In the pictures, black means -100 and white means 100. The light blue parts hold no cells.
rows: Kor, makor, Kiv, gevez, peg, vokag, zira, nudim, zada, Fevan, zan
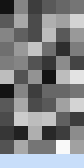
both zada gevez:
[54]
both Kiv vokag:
[48]

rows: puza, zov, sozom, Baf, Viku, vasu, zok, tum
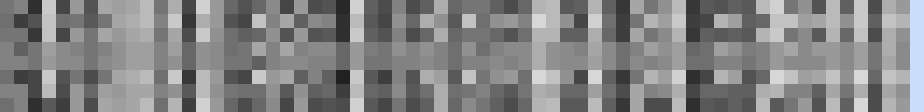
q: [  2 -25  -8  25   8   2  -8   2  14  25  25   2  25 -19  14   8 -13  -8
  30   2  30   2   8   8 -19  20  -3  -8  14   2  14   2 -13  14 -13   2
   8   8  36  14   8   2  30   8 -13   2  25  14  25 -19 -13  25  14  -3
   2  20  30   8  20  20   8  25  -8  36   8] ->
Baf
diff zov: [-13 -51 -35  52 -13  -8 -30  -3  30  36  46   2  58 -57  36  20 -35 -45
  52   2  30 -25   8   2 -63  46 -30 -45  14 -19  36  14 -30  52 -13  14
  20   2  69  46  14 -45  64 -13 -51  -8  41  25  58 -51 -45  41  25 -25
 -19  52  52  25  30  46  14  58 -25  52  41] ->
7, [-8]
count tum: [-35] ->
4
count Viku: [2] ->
16

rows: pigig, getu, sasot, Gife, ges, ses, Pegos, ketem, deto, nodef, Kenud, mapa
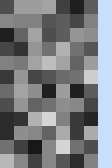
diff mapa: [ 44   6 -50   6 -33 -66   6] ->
6, [1]
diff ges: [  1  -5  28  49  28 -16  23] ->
5, [-22]
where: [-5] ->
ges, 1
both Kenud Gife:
[-11]
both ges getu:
[1]
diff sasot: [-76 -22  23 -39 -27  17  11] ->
2, [28]

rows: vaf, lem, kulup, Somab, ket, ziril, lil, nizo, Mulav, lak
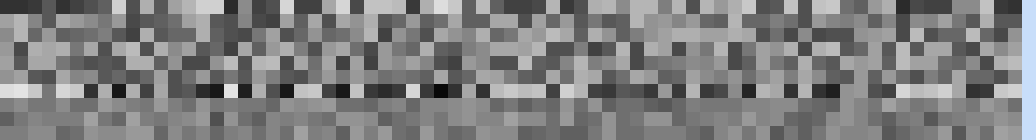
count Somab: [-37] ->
5
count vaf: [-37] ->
7

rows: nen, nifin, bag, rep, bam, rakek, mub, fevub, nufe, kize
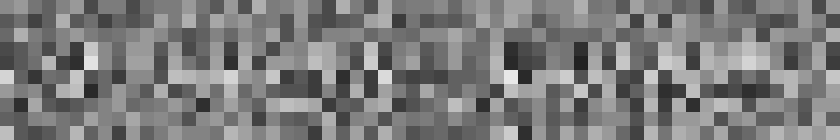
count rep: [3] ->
4
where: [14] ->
fevub, 55
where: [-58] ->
rakek, 2

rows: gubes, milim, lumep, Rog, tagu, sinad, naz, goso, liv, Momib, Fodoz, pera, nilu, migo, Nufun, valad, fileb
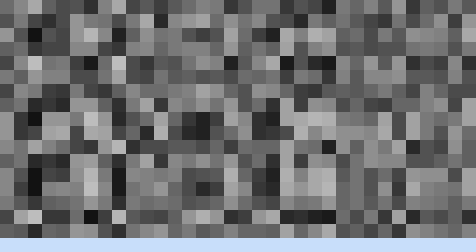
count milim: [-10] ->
4
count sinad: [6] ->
2
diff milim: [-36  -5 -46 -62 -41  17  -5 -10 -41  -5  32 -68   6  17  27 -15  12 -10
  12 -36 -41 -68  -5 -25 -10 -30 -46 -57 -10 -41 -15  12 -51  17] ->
18, [6]
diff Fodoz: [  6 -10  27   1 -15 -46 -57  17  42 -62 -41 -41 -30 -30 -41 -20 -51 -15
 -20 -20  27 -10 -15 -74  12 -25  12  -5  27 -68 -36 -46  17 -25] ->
32, [12]
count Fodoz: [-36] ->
1
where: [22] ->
pera, 6

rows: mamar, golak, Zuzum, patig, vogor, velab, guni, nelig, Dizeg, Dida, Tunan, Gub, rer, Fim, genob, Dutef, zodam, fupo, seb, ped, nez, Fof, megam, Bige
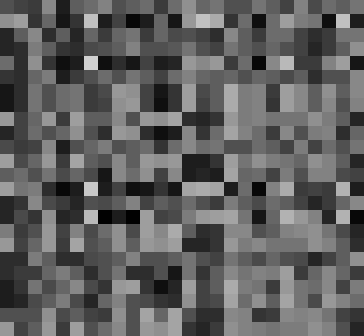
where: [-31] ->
patig, 12
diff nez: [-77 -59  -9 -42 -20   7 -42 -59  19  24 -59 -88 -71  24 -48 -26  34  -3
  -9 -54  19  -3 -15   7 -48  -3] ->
21, [-9]

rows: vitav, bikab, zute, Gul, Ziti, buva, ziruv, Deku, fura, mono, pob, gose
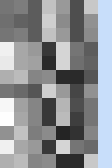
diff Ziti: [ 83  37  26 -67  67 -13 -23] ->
1, [31]
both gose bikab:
[9]

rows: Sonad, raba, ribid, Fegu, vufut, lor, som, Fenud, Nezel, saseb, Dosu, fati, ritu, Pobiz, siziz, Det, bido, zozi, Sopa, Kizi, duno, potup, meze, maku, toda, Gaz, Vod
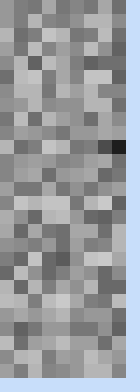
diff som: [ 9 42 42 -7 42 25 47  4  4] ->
6, [42]
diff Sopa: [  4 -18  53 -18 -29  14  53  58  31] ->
0, [-1]
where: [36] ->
Det, 0
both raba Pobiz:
[14]

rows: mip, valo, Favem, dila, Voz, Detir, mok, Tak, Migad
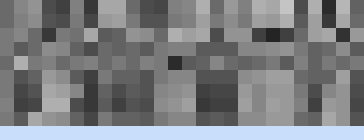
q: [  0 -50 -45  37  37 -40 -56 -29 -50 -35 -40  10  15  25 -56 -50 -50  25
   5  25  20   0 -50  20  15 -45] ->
Tak
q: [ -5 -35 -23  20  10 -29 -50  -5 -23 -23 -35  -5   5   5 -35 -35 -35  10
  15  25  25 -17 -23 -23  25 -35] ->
Detir
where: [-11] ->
Favem, 5
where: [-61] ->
Favem, 24
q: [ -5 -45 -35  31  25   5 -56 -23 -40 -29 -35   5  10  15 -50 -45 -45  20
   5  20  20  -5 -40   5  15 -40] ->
mok

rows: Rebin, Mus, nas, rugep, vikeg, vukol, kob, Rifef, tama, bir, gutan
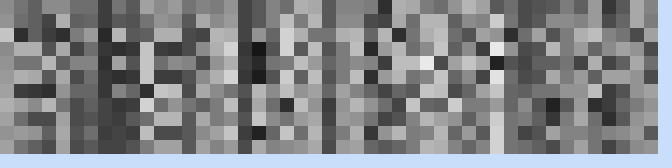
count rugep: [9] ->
5
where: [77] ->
vukol, 35

